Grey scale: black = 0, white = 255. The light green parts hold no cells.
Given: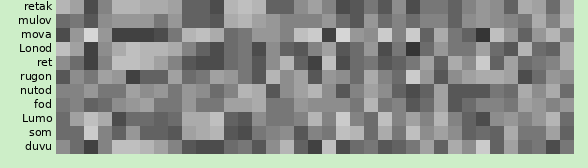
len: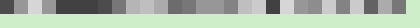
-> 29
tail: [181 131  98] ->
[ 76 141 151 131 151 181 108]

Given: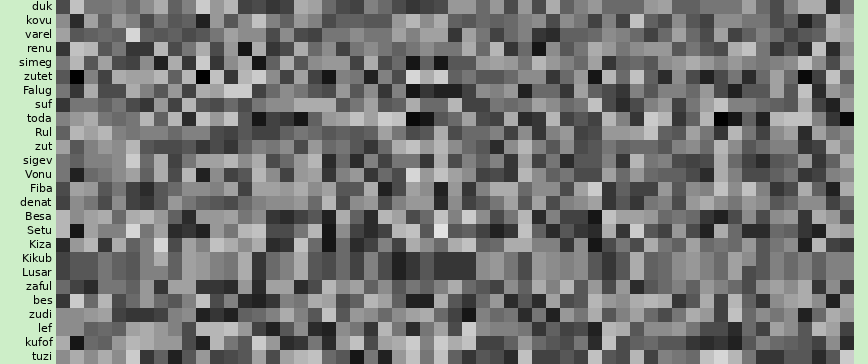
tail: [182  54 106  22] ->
[140  87 118 172 152 118 140 152 152  87 118  87  75 172 193 118  54  87
  43 193  43 140]
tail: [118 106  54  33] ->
[ 75 140  75 140 152  54 172 152  75]

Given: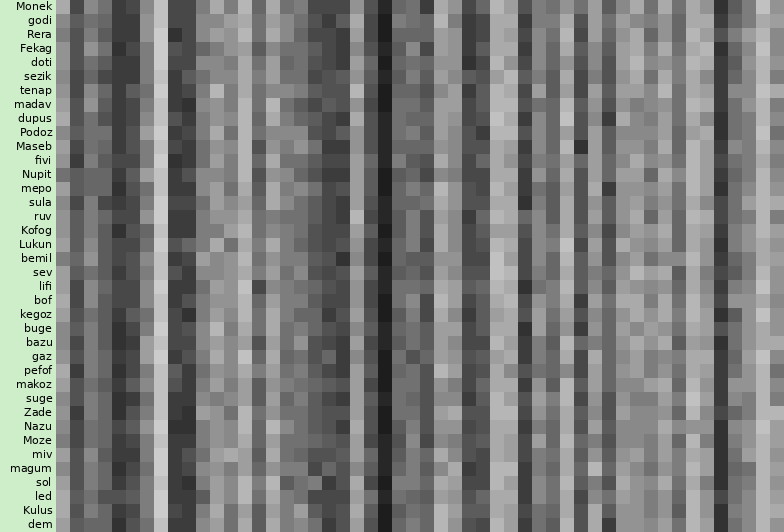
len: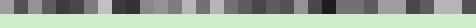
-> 34
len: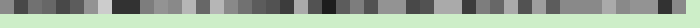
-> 49
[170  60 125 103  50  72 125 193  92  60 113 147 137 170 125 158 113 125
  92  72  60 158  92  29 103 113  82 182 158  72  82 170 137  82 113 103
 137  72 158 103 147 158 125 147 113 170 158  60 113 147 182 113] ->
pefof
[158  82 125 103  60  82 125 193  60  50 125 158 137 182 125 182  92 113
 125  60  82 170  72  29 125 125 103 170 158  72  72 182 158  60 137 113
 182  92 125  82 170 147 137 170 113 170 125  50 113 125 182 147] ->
sol
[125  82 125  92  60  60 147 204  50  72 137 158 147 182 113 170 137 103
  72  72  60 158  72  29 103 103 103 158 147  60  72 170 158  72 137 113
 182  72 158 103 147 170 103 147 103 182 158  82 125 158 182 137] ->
Rera
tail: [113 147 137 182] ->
[ 82 147 125 147 113  60  60 147  82  39 103 103 103 147 137  82  82 170
 158  60 137 103 182  50 158  92 147 147 125 170 103 182 158  60 137 125
 182 137]
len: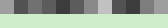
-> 12

